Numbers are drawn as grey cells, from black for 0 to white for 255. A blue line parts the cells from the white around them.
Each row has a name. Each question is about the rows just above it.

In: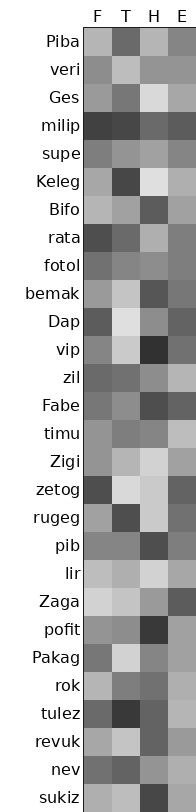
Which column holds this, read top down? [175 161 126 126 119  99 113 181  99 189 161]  E
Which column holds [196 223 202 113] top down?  T
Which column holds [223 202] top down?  T
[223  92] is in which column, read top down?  H
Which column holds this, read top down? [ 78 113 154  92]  F
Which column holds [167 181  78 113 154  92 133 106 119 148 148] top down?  F

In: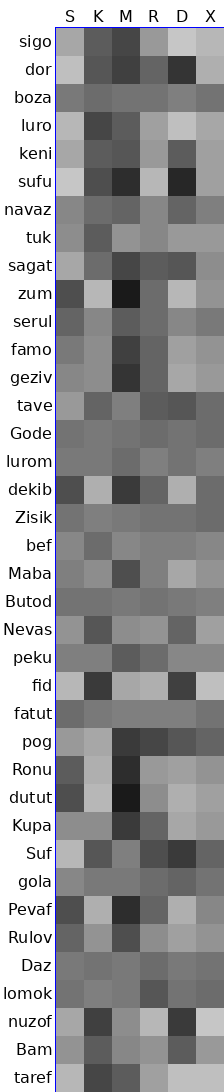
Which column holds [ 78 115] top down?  S
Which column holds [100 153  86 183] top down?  D
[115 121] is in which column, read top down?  S
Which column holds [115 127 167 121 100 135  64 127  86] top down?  D
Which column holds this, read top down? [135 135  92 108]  R
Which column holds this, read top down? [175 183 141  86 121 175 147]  K

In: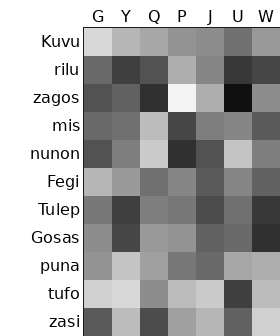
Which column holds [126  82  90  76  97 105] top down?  J
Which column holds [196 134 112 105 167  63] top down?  U
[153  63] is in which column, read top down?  Y

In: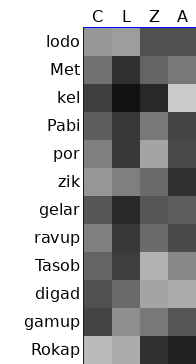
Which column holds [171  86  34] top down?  A
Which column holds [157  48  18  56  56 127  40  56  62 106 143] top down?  L
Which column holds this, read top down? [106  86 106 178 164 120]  Z

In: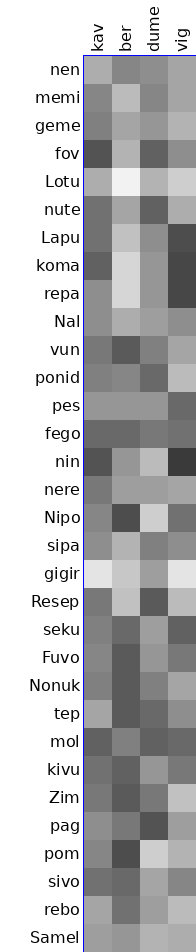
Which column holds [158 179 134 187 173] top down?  vig
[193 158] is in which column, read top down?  vig

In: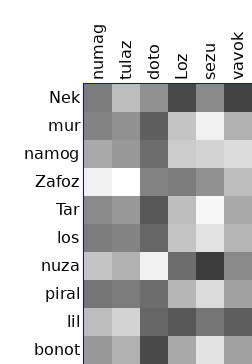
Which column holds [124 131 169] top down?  numag
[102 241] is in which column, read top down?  doto
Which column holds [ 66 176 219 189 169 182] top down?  vavok
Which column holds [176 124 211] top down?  tulaz
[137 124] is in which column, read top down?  numag
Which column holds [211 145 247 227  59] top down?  sezu

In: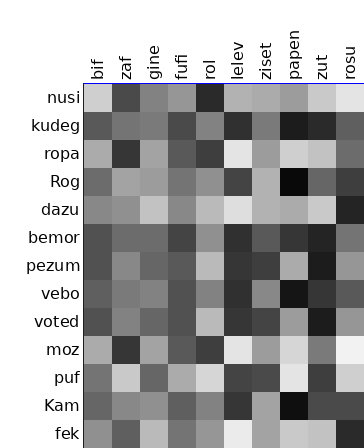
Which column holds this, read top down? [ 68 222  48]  lelev
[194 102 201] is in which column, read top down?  zut
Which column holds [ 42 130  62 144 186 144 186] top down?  rol
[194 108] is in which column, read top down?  gine
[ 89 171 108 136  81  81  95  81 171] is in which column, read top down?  bif

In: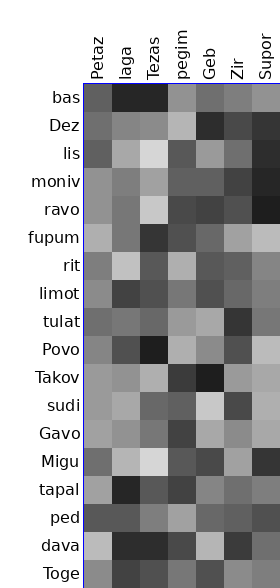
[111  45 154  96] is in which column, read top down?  Geb
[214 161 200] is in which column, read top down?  Tezas
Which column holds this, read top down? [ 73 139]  Zir

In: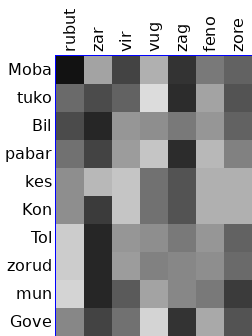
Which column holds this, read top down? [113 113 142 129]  vug
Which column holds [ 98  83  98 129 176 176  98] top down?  zore
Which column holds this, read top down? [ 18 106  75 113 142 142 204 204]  rubut
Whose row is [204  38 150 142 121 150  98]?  Tol

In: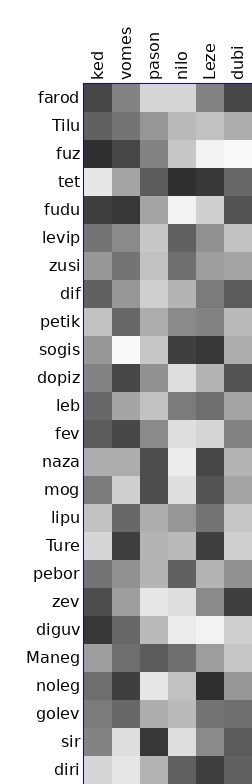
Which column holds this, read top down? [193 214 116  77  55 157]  ked
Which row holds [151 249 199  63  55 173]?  sogis
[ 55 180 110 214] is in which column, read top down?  Leze
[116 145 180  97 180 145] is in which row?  pebor
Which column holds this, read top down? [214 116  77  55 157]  ked
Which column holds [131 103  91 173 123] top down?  ked
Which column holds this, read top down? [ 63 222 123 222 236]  nilo

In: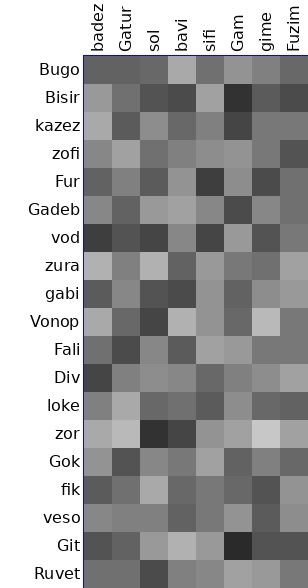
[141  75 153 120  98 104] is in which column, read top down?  Gam
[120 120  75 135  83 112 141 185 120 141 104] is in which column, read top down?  gime
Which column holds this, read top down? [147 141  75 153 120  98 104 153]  Gam
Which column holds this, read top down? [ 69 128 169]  badez
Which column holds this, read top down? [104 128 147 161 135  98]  bavi
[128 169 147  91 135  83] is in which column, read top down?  badez
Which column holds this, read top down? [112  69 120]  bavi

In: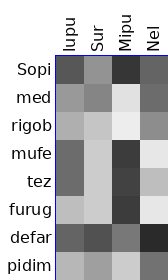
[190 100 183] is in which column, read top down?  lupu
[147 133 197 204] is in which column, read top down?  Sur
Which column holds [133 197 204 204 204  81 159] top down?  Sur
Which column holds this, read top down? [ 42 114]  Nel
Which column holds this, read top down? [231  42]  Nel
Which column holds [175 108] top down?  lupu

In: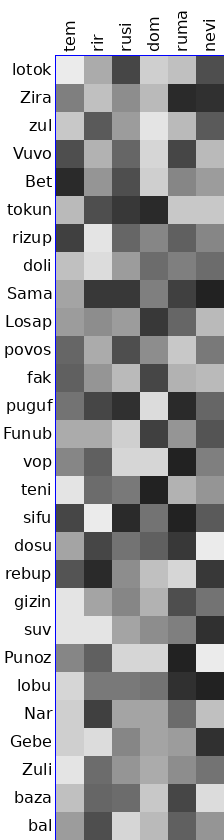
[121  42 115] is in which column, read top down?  rusi
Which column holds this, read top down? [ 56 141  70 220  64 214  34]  dom

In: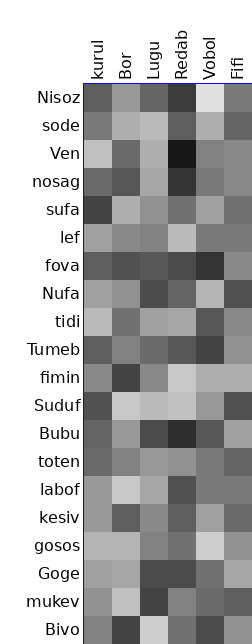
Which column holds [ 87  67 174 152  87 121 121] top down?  Vobol
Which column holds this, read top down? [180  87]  Vobol
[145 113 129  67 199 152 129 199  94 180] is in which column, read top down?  Bor
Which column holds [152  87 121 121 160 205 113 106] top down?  Vobol
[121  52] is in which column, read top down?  Vobol
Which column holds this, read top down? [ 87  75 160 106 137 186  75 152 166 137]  Lugu

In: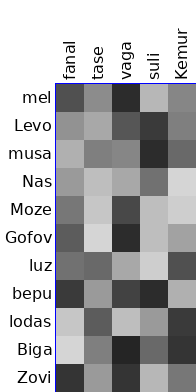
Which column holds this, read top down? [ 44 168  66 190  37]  vaga
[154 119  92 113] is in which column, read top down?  fanal
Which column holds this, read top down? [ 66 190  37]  vaga

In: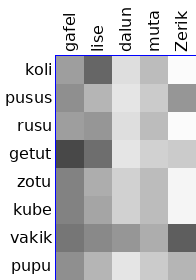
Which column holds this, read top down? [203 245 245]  Zerik
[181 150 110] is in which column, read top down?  lise

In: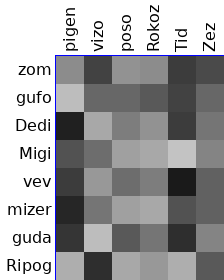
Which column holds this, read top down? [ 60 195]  Tid
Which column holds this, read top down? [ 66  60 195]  Tid
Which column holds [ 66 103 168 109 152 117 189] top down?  vizo

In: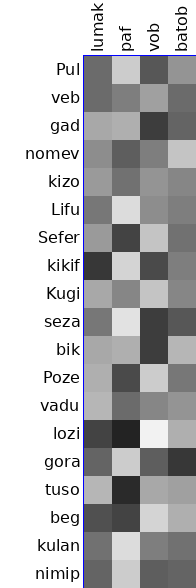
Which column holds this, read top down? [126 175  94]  paf
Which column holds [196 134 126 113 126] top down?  batob
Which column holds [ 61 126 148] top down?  vob
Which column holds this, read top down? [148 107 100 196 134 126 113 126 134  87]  batob
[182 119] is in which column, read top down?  batob

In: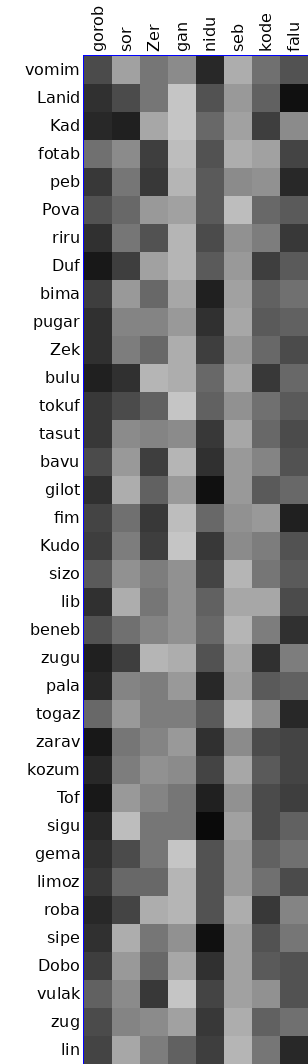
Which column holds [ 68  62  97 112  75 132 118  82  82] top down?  falu
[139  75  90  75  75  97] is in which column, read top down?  kode

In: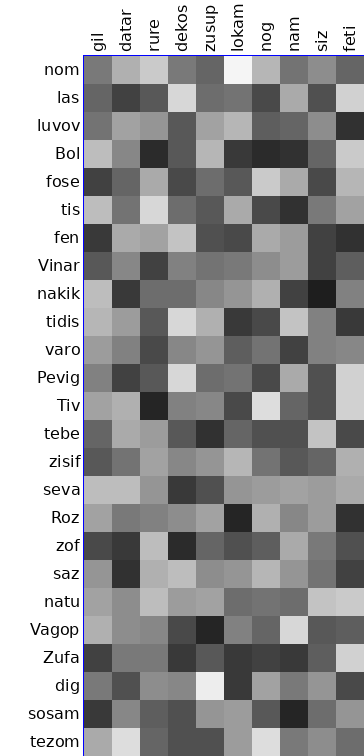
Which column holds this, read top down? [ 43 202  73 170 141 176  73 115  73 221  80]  nog
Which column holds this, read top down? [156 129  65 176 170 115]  datar

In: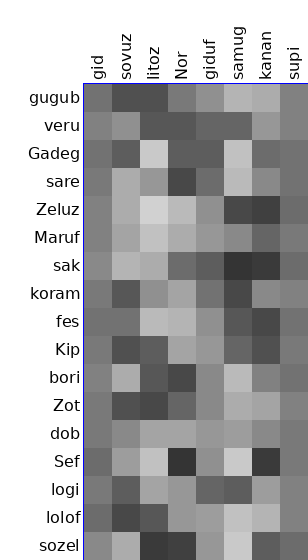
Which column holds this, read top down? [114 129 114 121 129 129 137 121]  gid
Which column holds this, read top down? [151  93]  giduf
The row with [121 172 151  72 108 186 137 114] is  sare
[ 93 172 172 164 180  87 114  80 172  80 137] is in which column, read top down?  sovuz
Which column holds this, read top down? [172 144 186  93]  litoz
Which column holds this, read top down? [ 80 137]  sovuz
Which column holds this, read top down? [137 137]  giduf

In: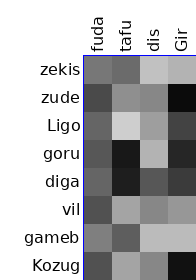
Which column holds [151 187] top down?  Gir
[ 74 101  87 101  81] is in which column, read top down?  fuda
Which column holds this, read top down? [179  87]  dis
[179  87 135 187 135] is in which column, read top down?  dis
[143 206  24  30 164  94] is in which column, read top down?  tafu
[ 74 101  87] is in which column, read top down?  fuda

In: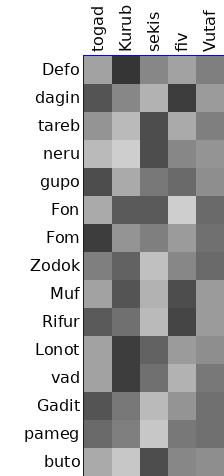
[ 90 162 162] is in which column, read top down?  togad
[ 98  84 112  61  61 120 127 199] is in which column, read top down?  Kurub
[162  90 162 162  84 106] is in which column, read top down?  togad
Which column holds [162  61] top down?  fiv
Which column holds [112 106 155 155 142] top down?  Vutaf

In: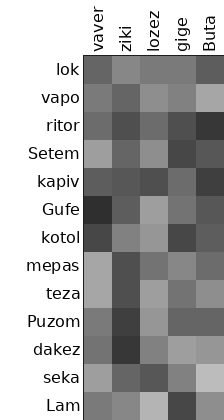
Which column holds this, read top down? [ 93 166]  Buta
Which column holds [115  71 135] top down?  gige
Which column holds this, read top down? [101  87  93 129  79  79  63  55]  ziki
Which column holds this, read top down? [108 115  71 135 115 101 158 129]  gige
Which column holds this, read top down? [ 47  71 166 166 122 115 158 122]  vaver
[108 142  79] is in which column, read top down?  lozez

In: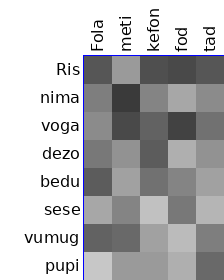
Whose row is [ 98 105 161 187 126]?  vumug
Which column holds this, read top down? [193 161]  kefon
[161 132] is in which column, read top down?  meti
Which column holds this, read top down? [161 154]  kefon

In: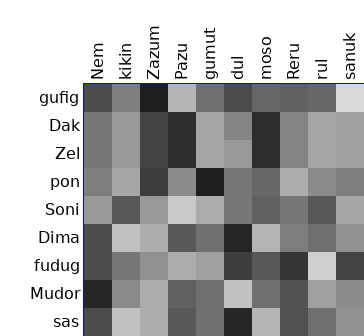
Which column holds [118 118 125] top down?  Nem
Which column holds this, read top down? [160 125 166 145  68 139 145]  sanuk
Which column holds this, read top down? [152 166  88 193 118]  kikin
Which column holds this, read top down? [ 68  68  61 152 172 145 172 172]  Zazum
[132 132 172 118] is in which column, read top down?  Reru
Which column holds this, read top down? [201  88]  Pazu

